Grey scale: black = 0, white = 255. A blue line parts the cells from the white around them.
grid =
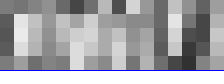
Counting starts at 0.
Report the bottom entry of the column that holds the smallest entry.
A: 49
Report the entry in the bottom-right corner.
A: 164
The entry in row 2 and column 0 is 85
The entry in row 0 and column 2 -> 131
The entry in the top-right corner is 158
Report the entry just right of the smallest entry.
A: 131
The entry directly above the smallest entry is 57
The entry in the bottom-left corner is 124
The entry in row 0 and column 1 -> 117
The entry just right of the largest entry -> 185
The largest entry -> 234
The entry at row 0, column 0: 124
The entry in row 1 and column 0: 91
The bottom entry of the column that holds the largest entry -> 158
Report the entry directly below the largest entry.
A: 220

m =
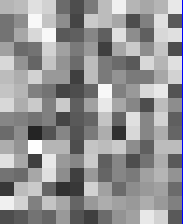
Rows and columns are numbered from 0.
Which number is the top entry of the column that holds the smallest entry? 224
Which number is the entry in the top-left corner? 181
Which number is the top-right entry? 232
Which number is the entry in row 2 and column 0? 115
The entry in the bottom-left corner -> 77
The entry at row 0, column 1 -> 188
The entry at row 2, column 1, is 167
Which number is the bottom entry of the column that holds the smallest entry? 115
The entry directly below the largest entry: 63
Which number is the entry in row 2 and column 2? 216
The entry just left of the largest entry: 147
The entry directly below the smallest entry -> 254
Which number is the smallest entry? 36
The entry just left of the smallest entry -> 141
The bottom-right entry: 89
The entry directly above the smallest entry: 115
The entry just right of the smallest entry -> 83
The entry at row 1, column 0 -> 115

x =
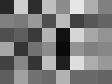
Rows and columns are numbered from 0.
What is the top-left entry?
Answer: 39
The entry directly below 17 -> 10
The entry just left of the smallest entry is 140
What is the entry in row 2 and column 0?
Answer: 79
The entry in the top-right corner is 128
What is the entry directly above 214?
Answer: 65
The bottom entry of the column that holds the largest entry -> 106
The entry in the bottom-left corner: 94
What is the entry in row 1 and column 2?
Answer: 153
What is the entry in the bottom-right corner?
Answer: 100
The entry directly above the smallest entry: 17
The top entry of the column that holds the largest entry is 230
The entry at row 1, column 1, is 121
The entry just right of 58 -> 179
